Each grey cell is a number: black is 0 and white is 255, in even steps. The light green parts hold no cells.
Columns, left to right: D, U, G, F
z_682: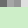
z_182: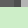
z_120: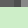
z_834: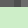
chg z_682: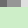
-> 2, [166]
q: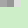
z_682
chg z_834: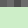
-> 2, [95]
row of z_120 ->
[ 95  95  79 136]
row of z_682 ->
[108 166 150 223]

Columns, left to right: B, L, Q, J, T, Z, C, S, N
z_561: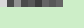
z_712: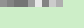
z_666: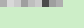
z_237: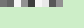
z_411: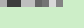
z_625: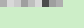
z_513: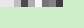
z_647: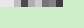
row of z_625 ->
[175 216 203 159 190 216  75 159 175]
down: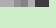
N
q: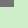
z_712
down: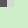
S
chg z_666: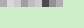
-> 8, [159]

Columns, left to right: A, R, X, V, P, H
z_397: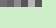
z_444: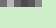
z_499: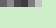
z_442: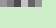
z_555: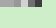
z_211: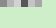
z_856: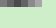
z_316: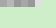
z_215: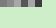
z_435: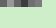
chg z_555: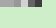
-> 5, [112]
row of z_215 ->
[124 139 167  87 167  61]
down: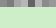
R
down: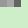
X

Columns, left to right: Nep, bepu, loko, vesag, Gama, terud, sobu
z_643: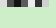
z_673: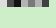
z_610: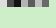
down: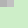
terud
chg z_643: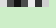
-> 4, [91]
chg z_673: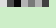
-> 3, [19]

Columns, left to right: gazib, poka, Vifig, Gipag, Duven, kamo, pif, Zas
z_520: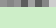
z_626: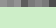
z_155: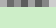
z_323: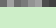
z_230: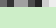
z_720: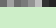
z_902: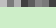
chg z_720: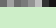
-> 8, [36]
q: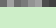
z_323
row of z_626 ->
[147 134 147  93 122 134 122  77]
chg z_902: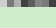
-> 1, [191]
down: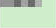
Vifig
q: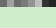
z_720

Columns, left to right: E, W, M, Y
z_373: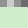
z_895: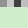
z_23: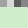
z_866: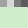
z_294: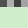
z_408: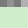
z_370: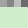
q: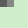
z_23
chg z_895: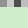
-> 3, [65]
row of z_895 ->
[146 203  65 190]
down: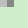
Y
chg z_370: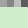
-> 4, [108]

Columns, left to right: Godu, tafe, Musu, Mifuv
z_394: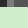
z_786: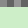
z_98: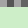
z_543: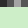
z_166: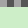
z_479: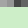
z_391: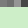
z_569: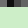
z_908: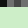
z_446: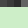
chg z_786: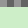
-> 1, [137]
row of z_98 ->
[164  85 164  99]
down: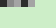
Godu
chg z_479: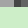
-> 2, [149]
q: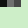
z_908
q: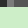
z_394

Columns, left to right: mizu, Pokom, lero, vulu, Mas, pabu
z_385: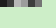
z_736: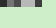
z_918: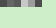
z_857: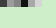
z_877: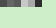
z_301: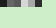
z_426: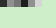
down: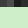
mizu
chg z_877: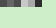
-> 3, [89]

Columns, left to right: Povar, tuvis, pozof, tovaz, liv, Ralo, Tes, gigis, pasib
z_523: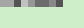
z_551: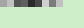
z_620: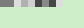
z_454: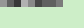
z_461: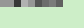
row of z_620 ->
[123 123 221 177 208  71 137  71 221]
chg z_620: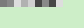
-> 2, [123]

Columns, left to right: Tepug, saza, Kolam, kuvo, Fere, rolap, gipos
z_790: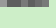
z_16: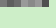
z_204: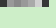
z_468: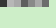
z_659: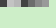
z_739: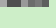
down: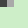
Tepug
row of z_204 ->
[ 54 153 137 153 169 208  54]

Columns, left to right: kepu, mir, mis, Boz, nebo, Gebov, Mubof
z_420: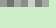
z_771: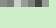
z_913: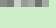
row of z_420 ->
[154 114 168 141 206 126 168]
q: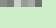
z_913
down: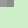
kepu

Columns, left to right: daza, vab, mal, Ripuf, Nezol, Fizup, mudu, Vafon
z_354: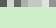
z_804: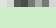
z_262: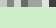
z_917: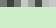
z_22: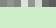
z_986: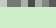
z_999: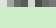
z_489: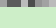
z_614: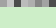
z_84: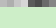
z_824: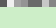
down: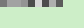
Nezol
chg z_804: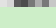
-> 8, [214]
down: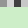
Vafon
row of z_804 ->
[226 214  91  76 120 174 120 214]
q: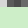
z_84
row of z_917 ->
[120  64 120 199 162  76 187 199]
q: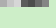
z_84

